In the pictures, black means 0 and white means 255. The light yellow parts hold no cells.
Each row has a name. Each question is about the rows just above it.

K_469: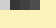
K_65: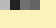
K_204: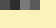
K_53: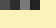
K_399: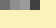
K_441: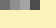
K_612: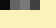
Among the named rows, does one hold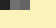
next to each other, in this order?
yes
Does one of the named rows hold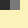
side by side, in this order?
yes

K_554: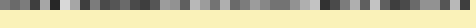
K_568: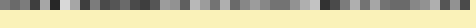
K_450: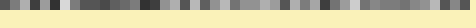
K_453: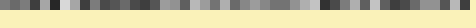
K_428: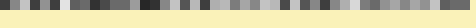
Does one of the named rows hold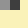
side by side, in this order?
yes
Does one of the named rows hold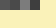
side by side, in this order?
no
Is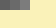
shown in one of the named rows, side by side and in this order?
yes

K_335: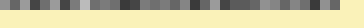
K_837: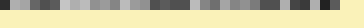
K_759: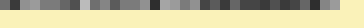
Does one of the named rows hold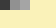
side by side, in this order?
no
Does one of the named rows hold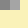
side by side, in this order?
no
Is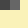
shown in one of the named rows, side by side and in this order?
yes
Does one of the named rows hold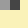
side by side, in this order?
yes
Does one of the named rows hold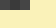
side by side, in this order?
no
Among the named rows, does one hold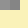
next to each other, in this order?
yes

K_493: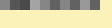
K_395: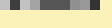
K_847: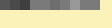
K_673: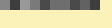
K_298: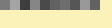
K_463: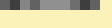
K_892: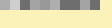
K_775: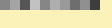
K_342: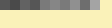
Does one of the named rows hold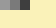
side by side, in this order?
no
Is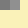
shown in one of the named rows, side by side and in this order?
yes

